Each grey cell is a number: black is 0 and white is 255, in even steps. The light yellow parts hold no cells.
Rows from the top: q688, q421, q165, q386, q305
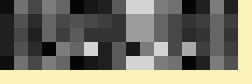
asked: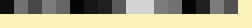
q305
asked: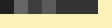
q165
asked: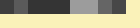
q165

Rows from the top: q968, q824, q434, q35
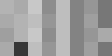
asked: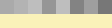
q824
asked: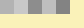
q434
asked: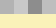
q434
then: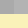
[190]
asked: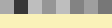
q35

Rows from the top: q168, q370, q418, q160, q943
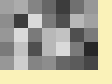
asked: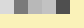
q418
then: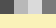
[39]
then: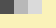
[122]
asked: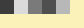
q370
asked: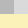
q160

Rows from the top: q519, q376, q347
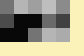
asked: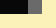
q376
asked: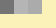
q347
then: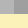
[190]
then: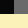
[65]

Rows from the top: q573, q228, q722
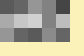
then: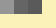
[139]
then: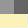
[90]
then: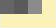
[101]
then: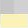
[130]

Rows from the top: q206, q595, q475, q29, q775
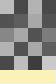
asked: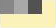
q475
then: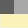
[82]
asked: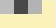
q206
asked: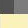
q475
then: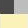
[61]

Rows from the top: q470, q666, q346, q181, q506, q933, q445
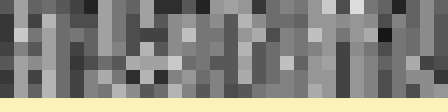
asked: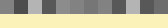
q181
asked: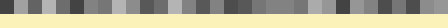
q445
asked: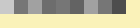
q346
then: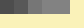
[118]
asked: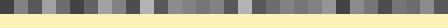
q181
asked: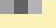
q445

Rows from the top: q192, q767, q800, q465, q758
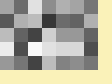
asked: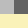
q800
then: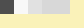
[78]
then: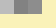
[118]

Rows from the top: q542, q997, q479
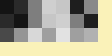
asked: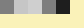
q997
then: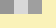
[226]
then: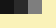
[207]

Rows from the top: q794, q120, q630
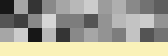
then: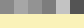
[114]
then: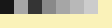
[156]

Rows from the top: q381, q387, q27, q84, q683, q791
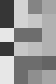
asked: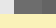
q683
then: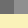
[165]
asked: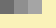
q791

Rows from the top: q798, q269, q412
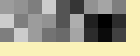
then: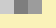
[146]
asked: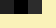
q269
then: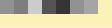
[126]
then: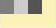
[53]
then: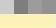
[84]

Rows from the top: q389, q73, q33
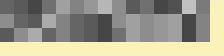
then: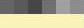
[151]
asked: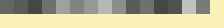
q389
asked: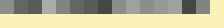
q73
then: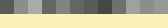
[160]
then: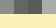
[131]

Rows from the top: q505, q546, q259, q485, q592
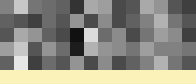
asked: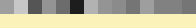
q485
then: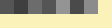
[74]
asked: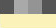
q505
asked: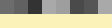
q505
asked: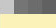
q505

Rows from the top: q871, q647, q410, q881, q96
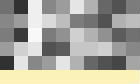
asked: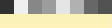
q871
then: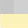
[156]
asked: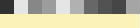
q96

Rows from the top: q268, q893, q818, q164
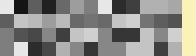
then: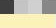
[54]
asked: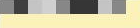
q818
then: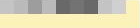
[115]
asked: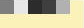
q268
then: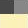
[63]

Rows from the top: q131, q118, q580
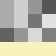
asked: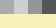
q131
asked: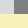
q580
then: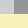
[86]
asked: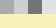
q118
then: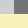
[226]

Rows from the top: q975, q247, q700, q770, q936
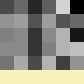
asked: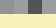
q247
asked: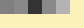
q700
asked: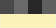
q975
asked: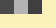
q936
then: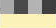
[147]
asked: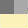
q936
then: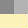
[21]

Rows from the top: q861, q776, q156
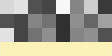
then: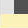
[69]
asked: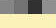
q776
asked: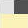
q861
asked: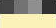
q156

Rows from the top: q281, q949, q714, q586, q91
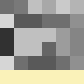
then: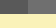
[144]
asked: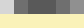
q91
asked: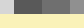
q949
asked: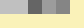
q586
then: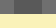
[144]
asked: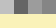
q586

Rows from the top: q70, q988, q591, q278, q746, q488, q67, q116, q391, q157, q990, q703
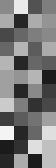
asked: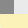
q70
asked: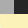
q988
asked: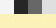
q157

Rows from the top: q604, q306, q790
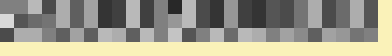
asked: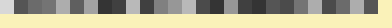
q306
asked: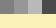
q306
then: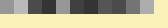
[75]
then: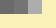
[95]

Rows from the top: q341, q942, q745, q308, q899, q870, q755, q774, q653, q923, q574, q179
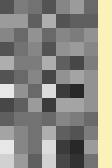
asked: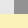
q755
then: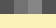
[146]

